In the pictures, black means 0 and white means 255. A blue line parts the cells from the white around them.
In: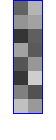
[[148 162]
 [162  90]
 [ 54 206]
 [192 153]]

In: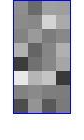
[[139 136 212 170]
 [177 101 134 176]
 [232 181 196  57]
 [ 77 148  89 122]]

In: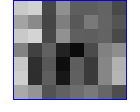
[[163 138  69 126  88 121 100  84]
 [130  65  97  34  11  75 129 142]
 [207  46  94  23  96  58 134 181]]

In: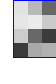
[[230 235 202]
 [ 59 169 177]]

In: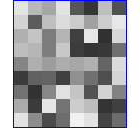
[[211  92 191 220 204 161 205 231]
 [190 182 125 200  60  52  56 112]
 [ 59  97  99  63 144 112  78 212]
 [171  59 230 116 205 189  52  64]]

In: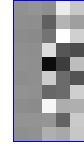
[[143 142  96 180 159]
 [143 142 220  86  76]
 [141 143 204 107  83]
 [141 139 246 173 175]
 [143 145 175 168 199]]

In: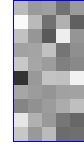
[[250 186 113 177  96]
 [162 164 193 117 143]
 [ 50 153 195 192 241]
 [133 145 156 172 191]
 [199 153 187 108 111]]

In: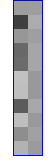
[[ 62 173]
 [104 166]
 [193 153]
 [ 92 168]
 [142 161]]
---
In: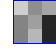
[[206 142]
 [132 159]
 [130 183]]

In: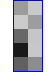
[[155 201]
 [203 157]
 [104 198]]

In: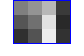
[[127 147]
 [ 85 112]
 [ 48  83]]

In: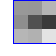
[[152 151]
 [142  81]
 [182 177]]

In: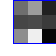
[[110 156]
 [ 70  74]
 [141 239]]

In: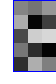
[[132 116]
 [171   6]
 [ 73 206]]
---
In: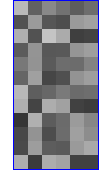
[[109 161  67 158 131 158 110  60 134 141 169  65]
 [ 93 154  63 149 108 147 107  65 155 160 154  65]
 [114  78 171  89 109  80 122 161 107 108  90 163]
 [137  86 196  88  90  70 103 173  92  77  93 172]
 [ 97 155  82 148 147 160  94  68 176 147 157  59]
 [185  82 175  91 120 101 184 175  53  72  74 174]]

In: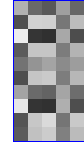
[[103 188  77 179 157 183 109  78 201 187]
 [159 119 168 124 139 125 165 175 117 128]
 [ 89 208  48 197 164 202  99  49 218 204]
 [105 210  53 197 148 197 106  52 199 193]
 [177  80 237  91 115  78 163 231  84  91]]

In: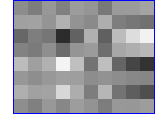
[[163 113 242 184  51 134  79 157]
 [155 119 221 174  69 136  94 151]
 [155 126 188 167 101 141 115 152]
 [120 174  96 110 190 146 182 125]
 [149 138 176 155 115 141 125 147]
 [156 147  98 149 191 158 173 157]
 [128 177  44 108 244 159 215 135]
 [151 148 118 143 177 152 163 152]
 [125 162 126 123 159 142 161 128]
 [140 160 103 130 188 151 175 142]]

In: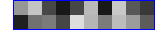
[[ 57  92]
 [ 88 156]
 [200 188]
 [ 25 123]
 [185 181]
 [ 70 221]
 [ 24  70]
 [ 71 123]
 [196 113]
 [151  31]]

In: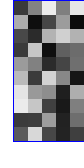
[[230  11 178 108 111  22 174 127 110  63]
 [127 156 208  96  69 136  31  25  34  35]
 [236  70 179  15  43 211 142  64 157  71]
 [131  14  43 198 129  59 153 198  61 216]
 [ 58 172  72  58 155 186 228 235  59  90]]

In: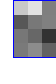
[[127 128  50  98]
 [226 120 103 140]
 [200  87 119 122]]
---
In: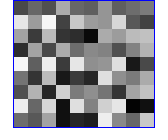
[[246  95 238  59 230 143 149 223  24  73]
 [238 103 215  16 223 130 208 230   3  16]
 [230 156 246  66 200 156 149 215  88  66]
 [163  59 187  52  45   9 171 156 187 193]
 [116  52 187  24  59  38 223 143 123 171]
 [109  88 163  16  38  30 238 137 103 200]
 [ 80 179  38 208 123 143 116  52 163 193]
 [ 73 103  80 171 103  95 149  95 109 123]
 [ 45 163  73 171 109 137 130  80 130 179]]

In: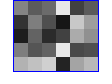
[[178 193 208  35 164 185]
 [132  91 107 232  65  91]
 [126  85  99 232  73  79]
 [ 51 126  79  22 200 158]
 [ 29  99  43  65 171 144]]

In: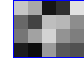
[[198 168  21  47 225]
 [118 162 211 147 126]
 [104  67 190 183 141]
 [ 29  13 154  89  81]]

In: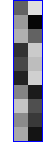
[[196  79]
 [176  98]
 [168  20]
 [154   6]
 [139  57]
 [132  27]
 [ 98 222]
 [ 71 189]
 [ 50 202]
 [ 35 208]]

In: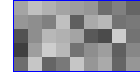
[[164 192 177 164 158 150 109 128 101]
 [150 142 128 192  95 170 184 115 121]
 [109 198 101 121 198 150 170 101 150]
 [ 82 142 184 177 164  89  75 205 115]
 [ 63 158 205 184 115 142 158  95 135]]

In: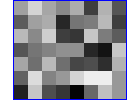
[[185 137 206  62  54 198 124  92]
 [166 111 185 111  70  78  46 178]
 [160 212 166 137 172  62 178  85]
 [ 98 220 131 152 212 238 238 152]
 [ 92 160 172  39 117 124 185  62]
 [ 85 117 131 144 144  39  19 198]
 [ 33 198  78  54   5 104 192 152]]

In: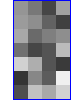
[[209 174  84  58]
 [168 106 127 142]
 [155 142  98  64]
 [149 120  70 161]
 [112  70  84 187]
 [ 78 193 168 209]
 [ 52 135  92 240]]

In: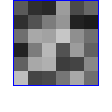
[[190  68  74 118 168 111]
 [111 168 162 198 143 111]
 [ 97 168 176  61  68 136]
 [ 90  47  40 156  74 103]
 [ 47  82 124 149  34  27]
 [ 34 124 184  82 156  97]]
